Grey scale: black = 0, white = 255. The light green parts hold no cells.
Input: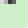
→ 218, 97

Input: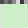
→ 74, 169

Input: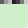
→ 95, 202

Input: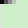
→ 4, 193

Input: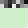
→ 131, 162

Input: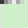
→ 59, 206

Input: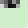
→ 134, 175
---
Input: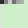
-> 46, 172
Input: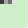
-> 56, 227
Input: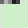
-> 110, 224
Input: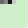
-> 105, 199
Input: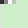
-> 46, 193
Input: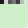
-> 28, 186
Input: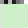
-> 152, 251
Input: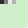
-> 44, 180
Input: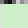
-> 118, 176
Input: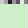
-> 203, 132
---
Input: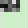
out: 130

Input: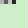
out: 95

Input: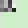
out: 187

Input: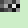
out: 118

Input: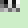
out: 8

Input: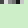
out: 224
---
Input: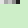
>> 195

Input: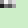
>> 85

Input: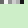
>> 147

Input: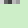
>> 64

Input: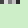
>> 127

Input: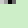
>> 5
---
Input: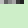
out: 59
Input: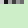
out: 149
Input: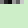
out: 96
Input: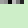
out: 118
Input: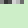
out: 184
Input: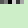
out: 55
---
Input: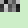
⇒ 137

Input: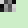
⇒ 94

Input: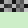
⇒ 89

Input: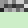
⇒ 166

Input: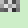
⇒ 47

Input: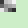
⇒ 87

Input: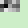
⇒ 182

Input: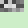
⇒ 142

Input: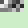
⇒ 112

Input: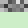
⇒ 107
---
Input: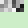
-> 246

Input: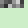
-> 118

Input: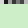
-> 118

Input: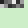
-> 72

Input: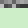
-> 72

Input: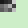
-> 120

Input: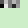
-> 123

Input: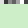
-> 163
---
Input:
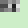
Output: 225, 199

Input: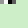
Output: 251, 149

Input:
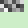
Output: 245, 230

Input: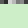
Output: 213, 183

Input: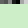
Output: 208, 166

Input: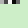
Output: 247, 179
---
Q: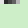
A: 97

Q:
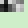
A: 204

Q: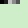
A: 138

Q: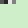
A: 231

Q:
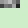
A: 165

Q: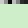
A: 45

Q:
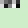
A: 247
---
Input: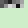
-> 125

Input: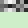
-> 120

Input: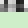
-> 81

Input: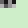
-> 149

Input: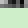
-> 8

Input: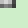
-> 189

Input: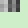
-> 128

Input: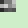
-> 138

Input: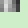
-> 124
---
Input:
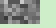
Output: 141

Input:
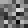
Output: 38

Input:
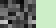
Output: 35

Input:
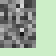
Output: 139

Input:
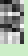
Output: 47

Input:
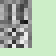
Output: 125
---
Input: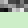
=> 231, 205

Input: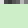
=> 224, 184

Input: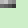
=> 196, 182

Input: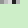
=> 216, 191

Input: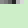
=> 216, 176

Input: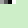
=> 253, 162

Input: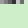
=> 196, 156

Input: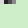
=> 217, 136

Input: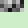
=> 210, 197
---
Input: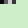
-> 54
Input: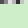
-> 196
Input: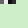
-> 43
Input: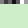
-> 158
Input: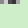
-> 165
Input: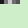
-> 83
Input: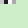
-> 170
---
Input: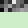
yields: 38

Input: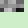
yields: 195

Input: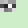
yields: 137

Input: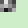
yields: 90

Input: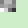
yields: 111

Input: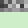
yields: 130

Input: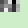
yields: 109

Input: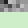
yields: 137

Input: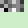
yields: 152

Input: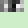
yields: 70
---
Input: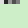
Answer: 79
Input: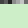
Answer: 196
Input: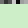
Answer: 158
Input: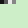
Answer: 233
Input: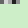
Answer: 32
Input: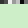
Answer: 9
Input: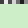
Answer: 32
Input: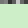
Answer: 104
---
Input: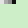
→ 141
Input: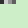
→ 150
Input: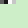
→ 250
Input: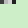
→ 213
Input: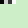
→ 57
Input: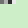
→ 47
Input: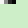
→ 37
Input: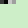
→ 200
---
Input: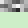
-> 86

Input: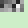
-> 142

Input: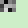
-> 6

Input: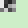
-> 60

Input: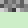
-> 155

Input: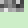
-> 92
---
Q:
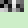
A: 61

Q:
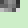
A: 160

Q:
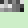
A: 148

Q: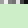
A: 114

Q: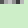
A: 196

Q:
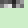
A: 224

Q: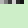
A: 58
